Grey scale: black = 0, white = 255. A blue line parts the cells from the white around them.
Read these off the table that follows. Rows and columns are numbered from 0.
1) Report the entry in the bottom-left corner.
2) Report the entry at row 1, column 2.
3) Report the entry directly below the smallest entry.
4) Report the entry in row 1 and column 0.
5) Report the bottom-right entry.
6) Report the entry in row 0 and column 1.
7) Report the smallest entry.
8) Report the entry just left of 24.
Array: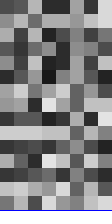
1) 118
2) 108
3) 162
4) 141
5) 217
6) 87
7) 24
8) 151

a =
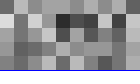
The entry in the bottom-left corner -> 129
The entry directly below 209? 151
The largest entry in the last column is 198
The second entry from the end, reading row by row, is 117
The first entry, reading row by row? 107
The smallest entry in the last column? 97
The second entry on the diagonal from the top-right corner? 66
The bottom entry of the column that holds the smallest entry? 107
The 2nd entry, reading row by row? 186
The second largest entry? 209
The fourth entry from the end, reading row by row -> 129
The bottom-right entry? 174
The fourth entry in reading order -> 163
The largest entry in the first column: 220
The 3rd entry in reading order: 140

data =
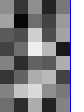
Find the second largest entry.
218
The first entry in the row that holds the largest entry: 66
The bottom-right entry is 131
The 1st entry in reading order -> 142
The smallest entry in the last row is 35
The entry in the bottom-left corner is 110
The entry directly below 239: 99
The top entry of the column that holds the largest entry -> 142
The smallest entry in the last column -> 25
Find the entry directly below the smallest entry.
78
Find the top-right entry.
120
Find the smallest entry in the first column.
54

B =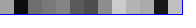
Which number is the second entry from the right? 23
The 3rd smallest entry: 77
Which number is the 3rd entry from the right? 171
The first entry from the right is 192

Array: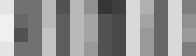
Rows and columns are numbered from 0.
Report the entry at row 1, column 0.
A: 240
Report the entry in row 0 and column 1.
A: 113
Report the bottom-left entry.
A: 228
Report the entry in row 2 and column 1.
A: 82
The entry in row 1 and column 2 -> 113
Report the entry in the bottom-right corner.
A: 125
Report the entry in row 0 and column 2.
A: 113
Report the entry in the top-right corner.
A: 125
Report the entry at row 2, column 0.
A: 240
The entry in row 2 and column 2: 113

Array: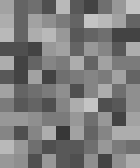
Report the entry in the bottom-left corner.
152
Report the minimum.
55
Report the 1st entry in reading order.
162
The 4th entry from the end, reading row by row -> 143
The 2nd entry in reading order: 100
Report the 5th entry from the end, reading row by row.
79
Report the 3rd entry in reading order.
111
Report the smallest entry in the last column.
67
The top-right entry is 196
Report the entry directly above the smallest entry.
123
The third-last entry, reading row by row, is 67
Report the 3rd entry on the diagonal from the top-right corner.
111
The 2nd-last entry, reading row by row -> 143
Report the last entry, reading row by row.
173
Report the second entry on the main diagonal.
100
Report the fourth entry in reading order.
79
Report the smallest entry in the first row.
67
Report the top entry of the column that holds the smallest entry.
185
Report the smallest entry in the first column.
79
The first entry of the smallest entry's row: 133
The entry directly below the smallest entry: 88

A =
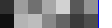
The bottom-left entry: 16
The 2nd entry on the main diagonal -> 180
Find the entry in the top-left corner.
48
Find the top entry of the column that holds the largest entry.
210

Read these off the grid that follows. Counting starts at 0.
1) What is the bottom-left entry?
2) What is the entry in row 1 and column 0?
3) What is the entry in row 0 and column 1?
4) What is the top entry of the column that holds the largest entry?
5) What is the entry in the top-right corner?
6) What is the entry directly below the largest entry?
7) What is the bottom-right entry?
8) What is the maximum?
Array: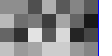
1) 194
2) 185
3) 142
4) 79
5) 89
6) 166
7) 133
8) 227
